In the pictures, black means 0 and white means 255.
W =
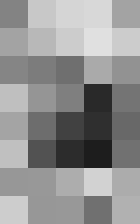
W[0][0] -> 131
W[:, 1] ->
[200, 184, 124, 149, 109, 82, 152, 151]
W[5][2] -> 44
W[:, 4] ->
[163, 204, 146, 116, 104, 113, 172, 177]
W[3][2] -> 127
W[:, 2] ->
[213, 204, 111, 127, 65, 44, 173, 152]
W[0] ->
[131, 200, 213, 216, 163]
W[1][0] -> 163

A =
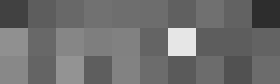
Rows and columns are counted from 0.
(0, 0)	65
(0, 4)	110
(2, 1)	100
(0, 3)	113
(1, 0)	144
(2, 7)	108
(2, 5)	108
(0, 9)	45
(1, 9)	99

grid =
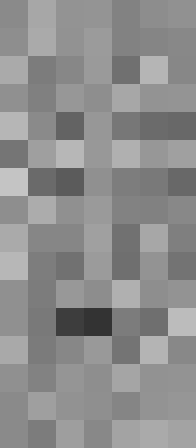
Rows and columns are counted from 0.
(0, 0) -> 138
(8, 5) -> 167
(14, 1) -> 159
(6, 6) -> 104
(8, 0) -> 170
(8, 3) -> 160
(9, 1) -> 125
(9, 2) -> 113
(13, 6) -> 147
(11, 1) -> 121
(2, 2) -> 135
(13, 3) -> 142
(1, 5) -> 133
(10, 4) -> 176
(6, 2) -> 91
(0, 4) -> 130
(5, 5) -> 151
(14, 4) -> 133
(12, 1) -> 123
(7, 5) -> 129
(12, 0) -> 169
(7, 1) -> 172
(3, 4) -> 167
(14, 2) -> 146
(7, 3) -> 154
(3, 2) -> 151
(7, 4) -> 130
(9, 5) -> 147
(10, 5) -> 142
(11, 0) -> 144
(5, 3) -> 152
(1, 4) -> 130
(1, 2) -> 146
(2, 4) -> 112

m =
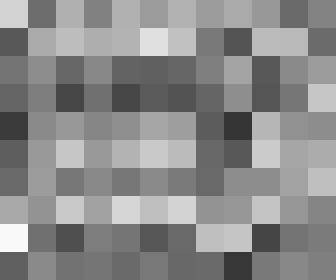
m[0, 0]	210
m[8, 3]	125
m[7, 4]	214
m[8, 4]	117
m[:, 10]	[105, 185, 138, 118, 145, 166, 163, 151, 115, 136]
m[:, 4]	[177, 179, 99, 70, 143, 179, 119, 214, 117, 106]
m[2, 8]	164
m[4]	[59, 138, 152, 134, 143, 166, 158, 92, 53, 182, 145, 141]
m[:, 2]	[176, 189, 103, 70, 152, 198, 119, 200, 79, 114]
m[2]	[116, 141, 103, 136, 99, 96, 102, 127, 164, 88, 138, 156]
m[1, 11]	107
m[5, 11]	172
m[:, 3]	[129, 174, 136, 112, 134, 153, 137, 162, 125, 117]
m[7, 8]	150
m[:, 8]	[170, 84, 164, 142, 53, 88, 141, 150, 197, 55]
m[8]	[249, 112, 79, 125, 117, 87, 105, 191, 197, 69, 115, 123]
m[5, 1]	153
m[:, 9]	[152, 187, 88, 85, 182, 203, 141, 195, 69, 121]
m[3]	[100, 125, 70, 112, 70, 90, 83, 101, 142, 85, 118, 198]
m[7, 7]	147
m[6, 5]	138
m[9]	[95, 138, 114, 117, 106, 120, 104, 106, 55, 121, 136, 127]
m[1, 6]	193

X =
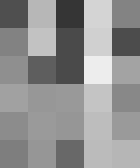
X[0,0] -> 79
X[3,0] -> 161
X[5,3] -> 187
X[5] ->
[126, 150, 104, 187, 182]
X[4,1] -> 154
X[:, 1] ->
[183, 194, 94, 151, 154, 150]
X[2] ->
[143, 94, 74, 237, 163]
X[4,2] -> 150

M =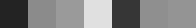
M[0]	35
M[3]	224
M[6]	148

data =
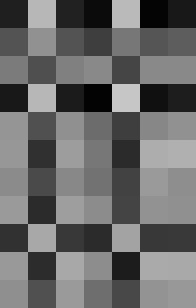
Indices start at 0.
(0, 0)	31
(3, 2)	27
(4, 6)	145
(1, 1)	145
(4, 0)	149
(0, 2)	33
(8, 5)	56
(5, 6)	176
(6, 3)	114
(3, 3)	3
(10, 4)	72
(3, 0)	24
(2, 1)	79
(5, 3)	119
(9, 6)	169
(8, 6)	57
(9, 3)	141
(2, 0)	123
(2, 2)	128
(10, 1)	80
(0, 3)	11
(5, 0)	151
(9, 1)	44
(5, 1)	48

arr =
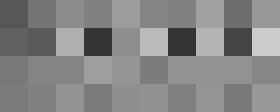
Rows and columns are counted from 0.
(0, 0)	87
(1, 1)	89
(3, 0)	123
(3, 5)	145
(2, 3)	158
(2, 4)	149
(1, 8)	68
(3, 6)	127
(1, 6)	53
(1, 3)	52
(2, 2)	132
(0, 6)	129
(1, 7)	181

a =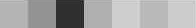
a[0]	181
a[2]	48

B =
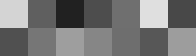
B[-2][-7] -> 212
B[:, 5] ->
[223, 87]
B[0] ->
[212, 95, 33, 77, 111, 223, 72]

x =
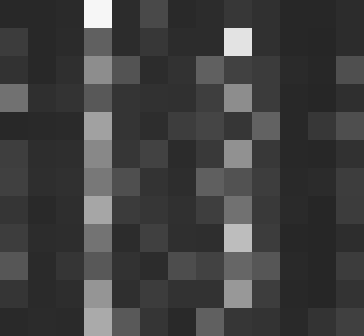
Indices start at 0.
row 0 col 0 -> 40
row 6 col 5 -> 51
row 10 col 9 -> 61
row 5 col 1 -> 45
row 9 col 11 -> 38
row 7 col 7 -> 62
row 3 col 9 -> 59
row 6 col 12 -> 61
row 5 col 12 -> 49
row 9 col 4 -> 50
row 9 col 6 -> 77
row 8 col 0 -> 61
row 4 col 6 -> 61
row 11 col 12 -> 64
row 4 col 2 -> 42
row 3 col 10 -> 40
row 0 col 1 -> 40
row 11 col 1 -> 43
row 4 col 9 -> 98
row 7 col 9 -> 57
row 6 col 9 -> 61
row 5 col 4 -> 54
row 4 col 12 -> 78
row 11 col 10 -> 41
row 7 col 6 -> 48
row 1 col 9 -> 48
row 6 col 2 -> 48
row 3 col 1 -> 47
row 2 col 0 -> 50
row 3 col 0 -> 113
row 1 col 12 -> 44
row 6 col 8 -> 82
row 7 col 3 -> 166
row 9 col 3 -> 88
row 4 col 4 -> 52
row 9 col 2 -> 53
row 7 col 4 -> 59
